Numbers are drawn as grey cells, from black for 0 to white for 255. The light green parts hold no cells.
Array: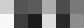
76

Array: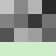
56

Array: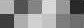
151

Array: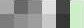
223

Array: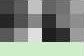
121

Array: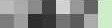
152
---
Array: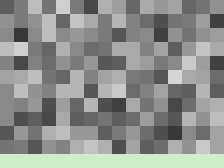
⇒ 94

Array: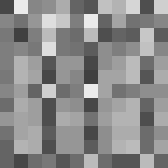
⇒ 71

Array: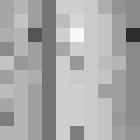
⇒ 167

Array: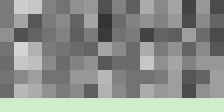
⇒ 123

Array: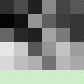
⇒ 47
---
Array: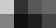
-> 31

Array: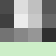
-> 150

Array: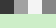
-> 244

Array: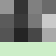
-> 71

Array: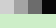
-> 108

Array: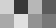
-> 147

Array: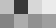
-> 145

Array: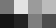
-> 126

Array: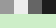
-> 101

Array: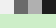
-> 176
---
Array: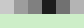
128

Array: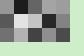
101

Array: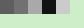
169

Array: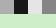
229

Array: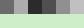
43

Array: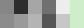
166

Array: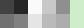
250

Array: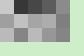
71

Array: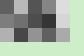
84
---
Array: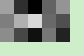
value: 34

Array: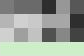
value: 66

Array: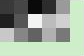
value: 120

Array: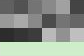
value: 191

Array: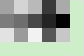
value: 199

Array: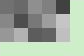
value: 191

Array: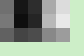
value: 156

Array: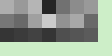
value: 91

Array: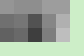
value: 190
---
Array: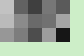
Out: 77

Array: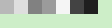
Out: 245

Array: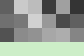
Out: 167

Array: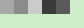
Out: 203

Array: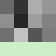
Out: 194

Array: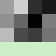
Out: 74

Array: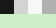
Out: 211

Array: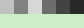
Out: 109
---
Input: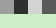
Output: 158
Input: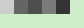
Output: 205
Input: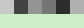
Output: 200
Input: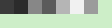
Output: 58
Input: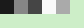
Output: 26
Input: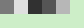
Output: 121
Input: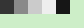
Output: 52
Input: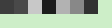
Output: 61
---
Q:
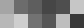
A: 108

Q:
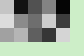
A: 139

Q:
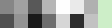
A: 161

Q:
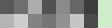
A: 110

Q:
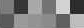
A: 53

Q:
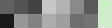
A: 83

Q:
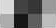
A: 66

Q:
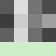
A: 204
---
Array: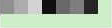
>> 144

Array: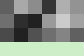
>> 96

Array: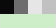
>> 9

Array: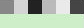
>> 135

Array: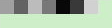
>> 160

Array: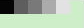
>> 5

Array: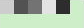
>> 205

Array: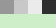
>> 151

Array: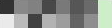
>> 51
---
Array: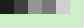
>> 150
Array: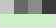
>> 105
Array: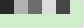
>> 108
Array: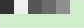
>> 86
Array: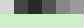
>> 83
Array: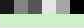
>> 228
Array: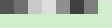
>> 143
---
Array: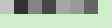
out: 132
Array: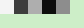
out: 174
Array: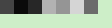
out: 39
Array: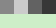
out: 98
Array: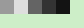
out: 100
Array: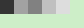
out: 129
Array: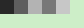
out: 179
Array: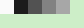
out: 82
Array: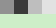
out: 190
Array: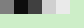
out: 64
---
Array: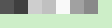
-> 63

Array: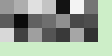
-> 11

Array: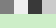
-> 57

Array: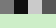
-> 15

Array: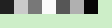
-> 6

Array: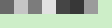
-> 55

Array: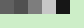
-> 22
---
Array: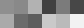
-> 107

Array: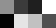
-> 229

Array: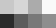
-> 92

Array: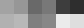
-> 184

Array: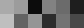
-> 99

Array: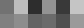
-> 141
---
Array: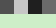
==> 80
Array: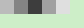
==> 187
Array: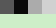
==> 87
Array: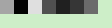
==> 165
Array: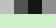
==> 193
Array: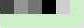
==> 67
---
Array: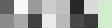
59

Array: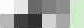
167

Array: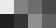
96

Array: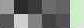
80

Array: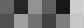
198

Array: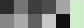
17
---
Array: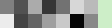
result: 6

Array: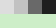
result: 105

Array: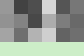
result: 99

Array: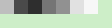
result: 225

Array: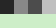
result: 76

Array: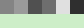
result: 224

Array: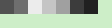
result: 60

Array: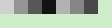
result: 134

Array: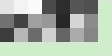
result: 171

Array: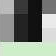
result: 16
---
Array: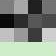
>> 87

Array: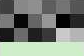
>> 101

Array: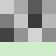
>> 58

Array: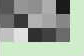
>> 178

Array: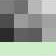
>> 139

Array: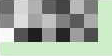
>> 163

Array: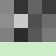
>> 80

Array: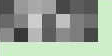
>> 205

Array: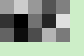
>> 114
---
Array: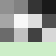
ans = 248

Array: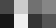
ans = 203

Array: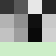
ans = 143

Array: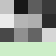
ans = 181

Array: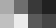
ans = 110

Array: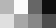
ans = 251

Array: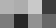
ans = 173

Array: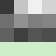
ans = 145
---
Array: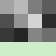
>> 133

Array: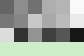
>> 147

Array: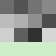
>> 48

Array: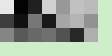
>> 104

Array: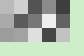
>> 223

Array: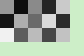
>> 187

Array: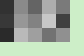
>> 159

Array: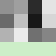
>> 112
